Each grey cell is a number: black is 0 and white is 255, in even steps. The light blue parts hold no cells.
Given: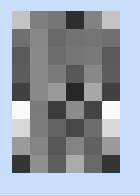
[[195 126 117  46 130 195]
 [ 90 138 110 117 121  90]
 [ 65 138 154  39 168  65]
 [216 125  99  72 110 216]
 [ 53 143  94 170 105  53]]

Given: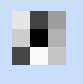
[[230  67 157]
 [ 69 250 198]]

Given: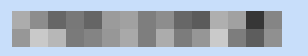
[[172 141 102 120 101 155 161 126 141 103  91 175 161  54 133]]

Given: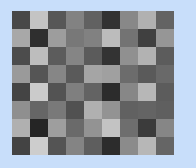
[[ 72 196  87 130  97  50 136 177  99]
 [ 76 189  92 133  91  51 144 178  92]
 [ 68 203  83 127  99  44 135 183  92]
 [176  37 158 106 147 195 110  59 134]]

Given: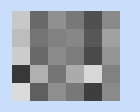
[[200 105 144 120  80 138]
 [205 106 139 124  74 149]
 [219  95 142 120  62 139]]

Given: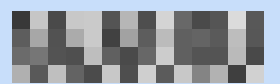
[[ 56 198  74 200 202  84 182  78 212 104  74  85 219  88]
 [107 118  83  79 190  96  74 103 204  96  84  84 186  73]]

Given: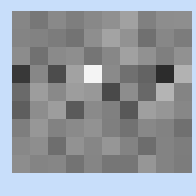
[[134 119 137 126 136 144 161 128 141 142]
 [140 113 138 142 117 135 161 145 127 145]
 [106 157 137 157 152  73 141 104 180 132]
 [126 151 130 138 146 127 114 136 130 112]
 [141 132 134 115 133 118 118 150 131 124]]
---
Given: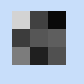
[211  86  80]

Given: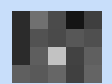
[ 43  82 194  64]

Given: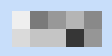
[239 197]

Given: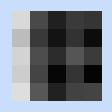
[217  57  44  52  68]

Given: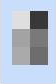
[223 121]

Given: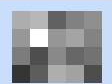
[173 255 137 162]
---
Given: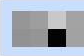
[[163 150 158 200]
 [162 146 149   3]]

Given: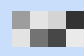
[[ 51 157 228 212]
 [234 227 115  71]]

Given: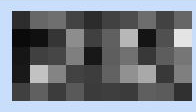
[[102  45 103 111  67  44  65  77 109  66]
 [228  10  16  53 141  64  96 183  20  80]
 [118  22  64  70 127  24  94 113  56  93]
 [127  25 194 132  66  61  98 145 169  56]
 [ 48  64  96  60  89  59  62  59  95  91]]

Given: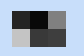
[[128  36   9]
 [ 62 196  57]]

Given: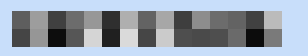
[[187  94 157  64 108 151  47 175  99 167  62 141 108  99  65]
 [122  69 150  13  86 213  32 218  70 203  78  74  78 106  12]]

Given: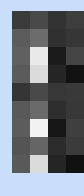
[[ 62  59  73  51]
 [ 54  92 108  48]
 [ 69  96 233  27]
 [ 18  91 219  37]
 [ 57  53  73  55]
 [ 56  89 106  46]
 [ 63  92 242  23]
 [ 59  84 101  44]
 [ 17  89 219  37]]

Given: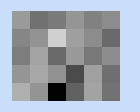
[[140 154 113 122 149 129]
 [106 134 147 208 159 140]
 [141 125 164 105 153 120]
 [111 149 168 145  75 160]
 [114 175 148   2  97 163]]

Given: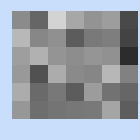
[[ 73 139 102 211 167 147 157]
 [ 67 184 135 144  92 121 126]
 [ 44 158 177 148 141 149 145]
 [129 153  81 172 138 134 183]
 [102 172 106 120  92 156 114]
 [ 93 151 110 116 119 121 165]]

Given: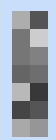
[[ 84 173]
 [205 118]
 [129 118]
 [110 101]
 [ 56 185]
 [ 85  69]
 [150 169]]
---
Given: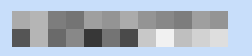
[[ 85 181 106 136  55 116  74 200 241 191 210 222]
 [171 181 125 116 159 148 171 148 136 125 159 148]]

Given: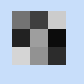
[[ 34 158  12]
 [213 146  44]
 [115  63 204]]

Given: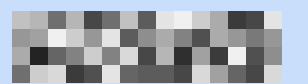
[[171  35 101 130 205 130 217  71 182  47 161  59 240  80 142]
 [193 182 111 182  71 111 193  92 228 240 205 171  59  71 228]
 [111 205 217  59  80 228 101  92  92  71 217 161 101  71 217]
 [151 161 240 205 151 228  92 142 171 130  80 171 151 121 151]]

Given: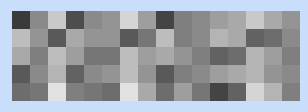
[[189 148  89 169 148 148  89 118 189 127 138 180 169  98 109 138]
 [ 89 138 180  98 138 148 189 148  89 127 138 158 169 180 148 138]
 [169 127 189 158 118 118 189 158 169 148 127  98 109 180 158 127]
 [ 58 138 201  77 138 148 213 158  68 127 138 158 169 201 169 148]
 [109 118 225 127 118 109 225 169 109 158 118  68  98 213 180 127]]

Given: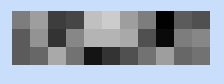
[[ 91 147  51 135 180 180 169  80  10 125 135]
 [125 158  61  70 192 204 158 125   1  91  80]
 [ 91 103 169 114  20  51  80 114 158 103 114]]

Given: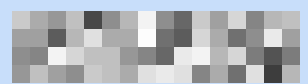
[[160 160  92 183 224 171 171 253 112  92 214 171 112 142 234 160]
 [202 171 151 192  72 142 183 243 142 103 202 160 214 133 183 192]
 [151 192 160 142 202 192 171 224 234 224 133 171 112 224  61 183]
 [142 133 243 214 192 192 151 133 103 234 243 183 214 124  83 124]]

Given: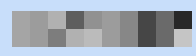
[[165 156 125 177 187 156 135  70 106 197]
 [165 156 177  94 145 156 135  70 106  40]]

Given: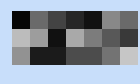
[[188 157  17 169 124  88  57]
 [146  27  27  76  76 115 198]
 [  6 106  67  38  17 136 106]]

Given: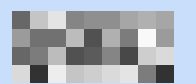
[[155 113 113 188  81 176 124 249 155]
 [103 124 188  81  91 133  72 206 218]
 [103 197 228 133 143 143 166 176 166]
 [218  50 237 197 206 218 228 124  50]]
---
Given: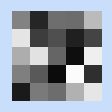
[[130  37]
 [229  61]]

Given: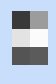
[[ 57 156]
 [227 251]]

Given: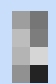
[[158 118]
 [189 125]]

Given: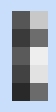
[[ 86 200]
 [ 58 109]]

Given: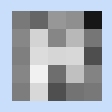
[[121 101]
 [135 211]]

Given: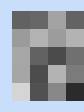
[[ 98 103]
 [155 179]]

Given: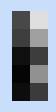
[[ 72 222]
 [ 62 160]]
